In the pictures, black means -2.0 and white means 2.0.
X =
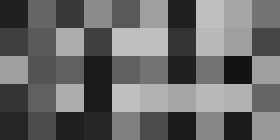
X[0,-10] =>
-1.5
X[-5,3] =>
0.2
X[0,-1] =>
-0.2
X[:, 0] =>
[-1.5, -1.0, 0.5, -1.2, -1.4]
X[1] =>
[-1.0, -0.6, 0.7, -1.0, 1.0, 1.0, -1.2, 0.9, 0.5, -0.9]
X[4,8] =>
-1.6
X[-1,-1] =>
0.4
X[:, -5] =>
[0.5, 1.0, -0.2, 0.8, -0.8]
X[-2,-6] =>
1.0
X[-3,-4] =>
-1.5
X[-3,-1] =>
0.5
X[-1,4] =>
0.0
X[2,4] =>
-0.5
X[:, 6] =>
[-1.5, -1.2, -1.5, 0.6, -1.6]

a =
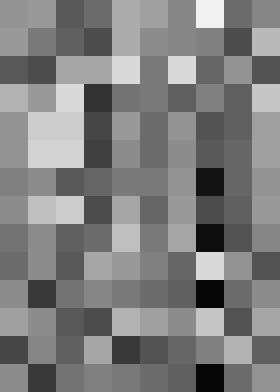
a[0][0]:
0.3
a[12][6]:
-0.4
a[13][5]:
-0.3
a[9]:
[-0.3, 0.2, -0.6, 0.6, 0.4, 0.0, -0.4, 1.4, 0.3, -0.7]
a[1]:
[0.4, -0.1, -0.5, -0.8, 0.7, 0.2, 0.1, 0.0, -0.8, 0.9]
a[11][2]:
-0.6
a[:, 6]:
[0.1, 0.1, 1.4, -0.5, 0.3, 0.2, 0.3, 0.4, 0.6, -0.4, -0.5, 0.2, -0.4, -0.5]
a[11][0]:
0.5
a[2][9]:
-0.7
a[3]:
[0.8, 0.4, 1.4, -1.2, -0.2, -0.1, -0.5, 0.0, -0.5, 1.1]
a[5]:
[0.3, 1.3, 1.3, -1.0, 0.2, -0.3, 0.2, -0.6, -0.4, 0.5]
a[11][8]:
-0.7
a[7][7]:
-0.8
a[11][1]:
0.2
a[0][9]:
0.1
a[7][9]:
0.4
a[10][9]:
0.2
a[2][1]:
-0.8
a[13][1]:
-1.1
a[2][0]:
-0.6
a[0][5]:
0.5
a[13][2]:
-0.2
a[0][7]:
1.8
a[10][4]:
-0.1
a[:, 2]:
[-0.6, -0.5, 0.6, 1.4, 1.2, 1.3, -0.6, 1.2, -0.5, -0.6, -0.2, -0.6, -0.5, -0.2]
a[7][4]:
0.6
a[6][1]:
0.2

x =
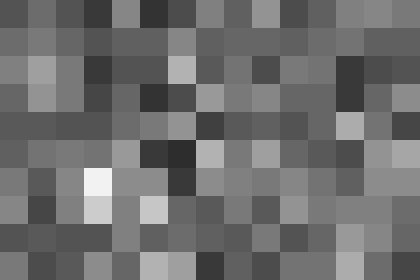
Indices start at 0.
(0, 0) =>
-0.7
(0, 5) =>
-1.2
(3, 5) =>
-1.2
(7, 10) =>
0.3
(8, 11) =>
-0.4
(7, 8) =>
-0.1
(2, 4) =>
-0.7
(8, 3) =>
-0.7
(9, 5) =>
0.8
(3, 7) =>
0.4
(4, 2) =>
-0.7
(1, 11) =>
-0.3
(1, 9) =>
-0.4
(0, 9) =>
0.3
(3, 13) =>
-0.4
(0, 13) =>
0.1
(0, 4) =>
0.1
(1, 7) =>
-0.5
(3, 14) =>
0.2
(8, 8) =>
-0.6
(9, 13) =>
-0.3
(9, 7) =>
-1.1
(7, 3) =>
1.2
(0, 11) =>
-0.5
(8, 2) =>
-0.7
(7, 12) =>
0.0
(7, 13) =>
0.0
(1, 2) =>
-0.4
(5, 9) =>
0.5
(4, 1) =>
-0.6
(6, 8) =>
0.0
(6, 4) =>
0.2
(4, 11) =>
-0.4
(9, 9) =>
-0.8
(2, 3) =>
-1.1
